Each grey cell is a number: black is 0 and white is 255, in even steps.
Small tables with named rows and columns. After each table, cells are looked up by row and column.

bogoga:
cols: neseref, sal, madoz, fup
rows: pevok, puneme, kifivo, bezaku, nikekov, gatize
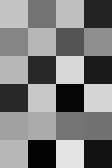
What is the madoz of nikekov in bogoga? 116
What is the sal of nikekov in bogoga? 171
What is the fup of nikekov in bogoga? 114
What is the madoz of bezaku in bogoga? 5
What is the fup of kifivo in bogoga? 26
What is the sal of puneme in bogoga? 183
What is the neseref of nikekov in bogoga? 161
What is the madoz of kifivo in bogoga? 216
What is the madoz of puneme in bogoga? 84
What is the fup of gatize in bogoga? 17
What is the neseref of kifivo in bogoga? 184
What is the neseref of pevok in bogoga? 197

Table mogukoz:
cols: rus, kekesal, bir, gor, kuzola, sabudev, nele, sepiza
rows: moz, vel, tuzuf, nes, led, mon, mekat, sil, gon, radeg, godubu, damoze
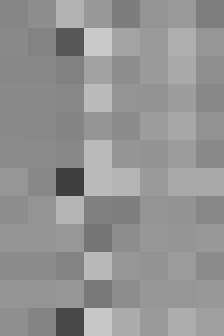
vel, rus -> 138
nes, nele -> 157
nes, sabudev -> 147
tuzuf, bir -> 129
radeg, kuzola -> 151
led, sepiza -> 146
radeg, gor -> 185
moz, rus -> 134

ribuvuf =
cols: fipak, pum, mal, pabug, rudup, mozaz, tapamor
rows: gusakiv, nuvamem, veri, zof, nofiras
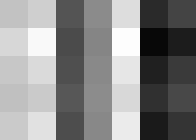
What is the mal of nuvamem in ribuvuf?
75
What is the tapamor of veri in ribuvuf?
58
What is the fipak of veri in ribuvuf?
199
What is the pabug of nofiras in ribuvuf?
136
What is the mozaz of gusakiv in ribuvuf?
42
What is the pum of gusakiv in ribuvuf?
207
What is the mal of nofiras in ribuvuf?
77
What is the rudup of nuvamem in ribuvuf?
253
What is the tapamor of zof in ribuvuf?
72
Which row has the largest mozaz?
zof

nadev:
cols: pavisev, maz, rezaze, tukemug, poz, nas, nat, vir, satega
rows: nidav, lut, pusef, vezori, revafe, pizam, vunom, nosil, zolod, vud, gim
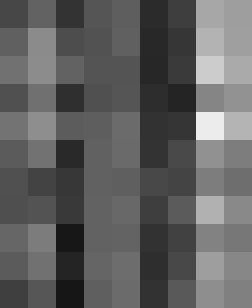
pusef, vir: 204
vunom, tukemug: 97
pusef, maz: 140
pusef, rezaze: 98
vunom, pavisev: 80
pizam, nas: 51
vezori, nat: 36
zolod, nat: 65
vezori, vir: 133
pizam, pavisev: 91
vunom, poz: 95
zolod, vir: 130
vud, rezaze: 36
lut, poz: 96
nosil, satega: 137
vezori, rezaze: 47

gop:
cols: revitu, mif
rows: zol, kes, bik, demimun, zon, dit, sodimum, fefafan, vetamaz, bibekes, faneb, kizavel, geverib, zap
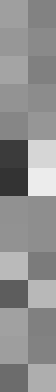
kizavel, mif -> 128
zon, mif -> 150
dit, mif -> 214
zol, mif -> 130
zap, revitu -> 108
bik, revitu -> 164
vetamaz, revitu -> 146
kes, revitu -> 151
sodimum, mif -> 236
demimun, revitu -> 147
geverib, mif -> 130
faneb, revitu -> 93
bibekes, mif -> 123
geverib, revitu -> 158
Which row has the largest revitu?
bibekes

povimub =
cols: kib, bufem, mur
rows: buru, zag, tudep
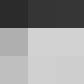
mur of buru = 54
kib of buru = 43
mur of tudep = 206
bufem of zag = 210
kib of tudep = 191
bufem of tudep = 208
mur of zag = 210
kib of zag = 175
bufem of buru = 53

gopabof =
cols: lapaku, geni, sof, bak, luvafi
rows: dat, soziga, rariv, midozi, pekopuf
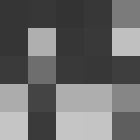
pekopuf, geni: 58
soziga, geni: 175
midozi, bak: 174
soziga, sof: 54
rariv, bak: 55
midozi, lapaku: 172
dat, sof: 51
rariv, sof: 57
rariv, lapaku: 58
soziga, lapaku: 53
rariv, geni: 110
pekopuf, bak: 196
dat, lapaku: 53
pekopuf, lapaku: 197
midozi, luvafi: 134
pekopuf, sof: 197
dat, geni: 55
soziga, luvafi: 192
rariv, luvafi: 62

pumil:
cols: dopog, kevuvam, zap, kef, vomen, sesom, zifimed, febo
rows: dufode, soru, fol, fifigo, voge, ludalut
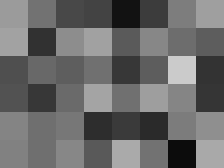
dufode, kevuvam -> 114
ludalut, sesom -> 114
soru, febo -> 93
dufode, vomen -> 18
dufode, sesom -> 60
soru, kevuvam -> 49
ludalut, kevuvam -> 111

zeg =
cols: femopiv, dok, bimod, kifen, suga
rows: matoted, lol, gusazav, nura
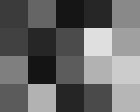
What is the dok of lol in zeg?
38
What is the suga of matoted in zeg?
137
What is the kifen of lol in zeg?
223
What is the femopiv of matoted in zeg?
59
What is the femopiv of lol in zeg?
65
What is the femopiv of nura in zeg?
91
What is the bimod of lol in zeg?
75
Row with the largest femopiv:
gusazav

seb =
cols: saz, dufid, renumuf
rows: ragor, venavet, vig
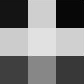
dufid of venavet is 225
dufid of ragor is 207
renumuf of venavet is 208
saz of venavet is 204
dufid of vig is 135
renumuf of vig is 56
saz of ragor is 20
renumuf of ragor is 7
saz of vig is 63

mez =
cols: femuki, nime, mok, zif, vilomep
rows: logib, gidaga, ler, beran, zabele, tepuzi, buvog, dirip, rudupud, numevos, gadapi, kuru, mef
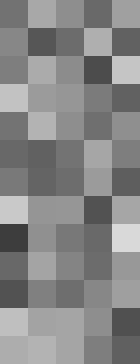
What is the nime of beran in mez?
155
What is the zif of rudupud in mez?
105
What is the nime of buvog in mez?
100
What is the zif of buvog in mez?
155
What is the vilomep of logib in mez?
160
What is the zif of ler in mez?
76
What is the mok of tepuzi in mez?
115
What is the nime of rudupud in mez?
144
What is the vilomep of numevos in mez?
152
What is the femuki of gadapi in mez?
82
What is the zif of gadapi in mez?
135
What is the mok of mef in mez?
165
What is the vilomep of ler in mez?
197
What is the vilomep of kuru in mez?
80
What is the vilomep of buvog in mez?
94
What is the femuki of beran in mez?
194
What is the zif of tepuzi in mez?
166
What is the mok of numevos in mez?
132

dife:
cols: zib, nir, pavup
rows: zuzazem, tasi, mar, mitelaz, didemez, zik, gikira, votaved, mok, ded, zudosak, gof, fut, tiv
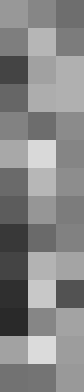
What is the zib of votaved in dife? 92
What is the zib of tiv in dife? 114
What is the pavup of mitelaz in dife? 176
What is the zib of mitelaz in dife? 102
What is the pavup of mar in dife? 176
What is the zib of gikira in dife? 106
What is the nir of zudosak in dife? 200
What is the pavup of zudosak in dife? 82
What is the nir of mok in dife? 106
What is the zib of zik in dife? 168
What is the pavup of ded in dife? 164
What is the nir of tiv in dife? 116
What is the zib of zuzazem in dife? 152
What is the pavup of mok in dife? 129
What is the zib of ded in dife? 68
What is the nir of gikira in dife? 183
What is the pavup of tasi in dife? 124
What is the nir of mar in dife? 161
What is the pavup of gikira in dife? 141
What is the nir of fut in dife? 219

